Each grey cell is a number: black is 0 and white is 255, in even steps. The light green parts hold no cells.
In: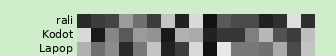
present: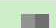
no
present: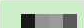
no
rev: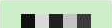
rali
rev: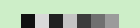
rali

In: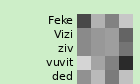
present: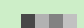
no
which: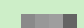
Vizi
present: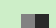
yes
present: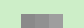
no
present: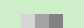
yes
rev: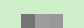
ziv

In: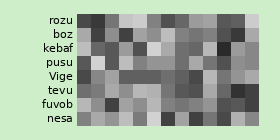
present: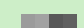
yes
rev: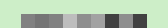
boz
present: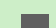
yes
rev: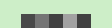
nesa
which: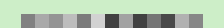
nesa

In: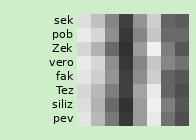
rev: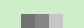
vero
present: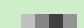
yes
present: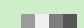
yes
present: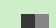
yes
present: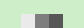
no

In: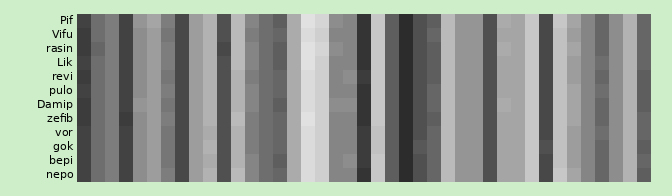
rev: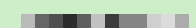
vor
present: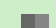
no
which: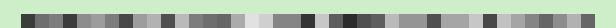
zefib
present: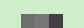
no
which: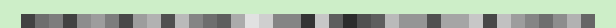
Lik
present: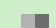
no

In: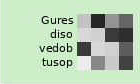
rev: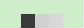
diso
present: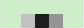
no
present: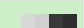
yes
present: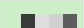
no
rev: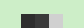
diso
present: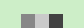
yes

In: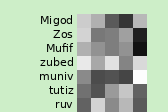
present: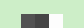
yes
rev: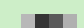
Migod

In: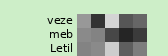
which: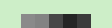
meb
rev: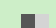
veze
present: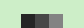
no
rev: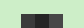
meb

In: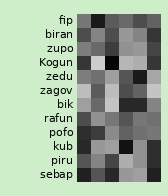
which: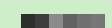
pofo
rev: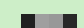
sebap
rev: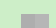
Kogun
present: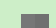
yes
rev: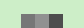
rafun
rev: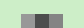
biran
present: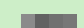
yes

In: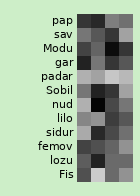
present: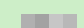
yes
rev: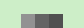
femov
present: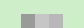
no
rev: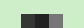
Sobil
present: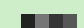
yes

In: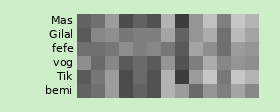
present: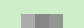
yes
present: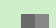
yes

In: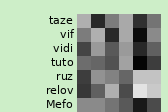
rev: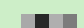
vif
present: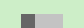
yes

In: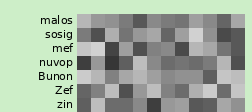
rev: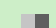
Bunon
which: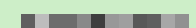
zin
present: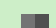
no
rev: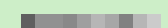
Bunon
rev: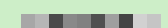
mef
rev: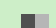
nuvop
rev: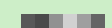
sosig

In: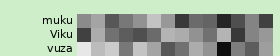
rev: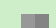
Viku
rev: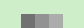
Viku
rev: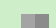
muku
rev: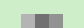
Viku

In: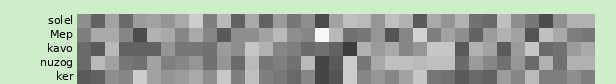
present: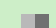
yes
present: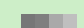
no

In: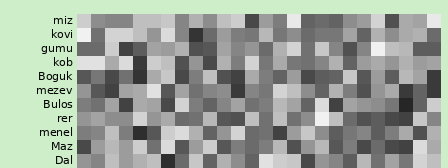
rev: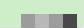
Maz
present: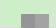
yes

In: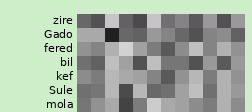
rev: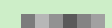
kef
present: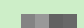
no
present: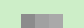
no
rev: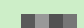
bil
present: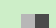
yes
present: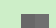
yes
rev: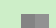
fered

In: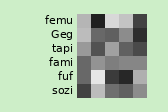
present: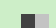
no
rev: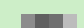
sozi
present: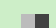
no
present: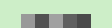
yes
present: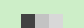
no
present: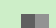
no
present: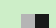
no

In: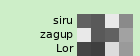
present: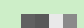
yes
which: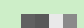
siru
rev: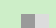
Lor

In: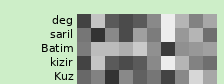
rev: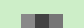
Kuz
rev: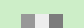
saril
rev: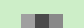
saril
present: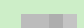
no
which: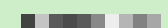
deg
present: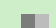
yes

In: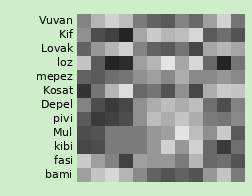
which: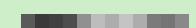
pivi
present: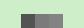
no
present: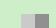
no
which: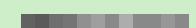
mepez

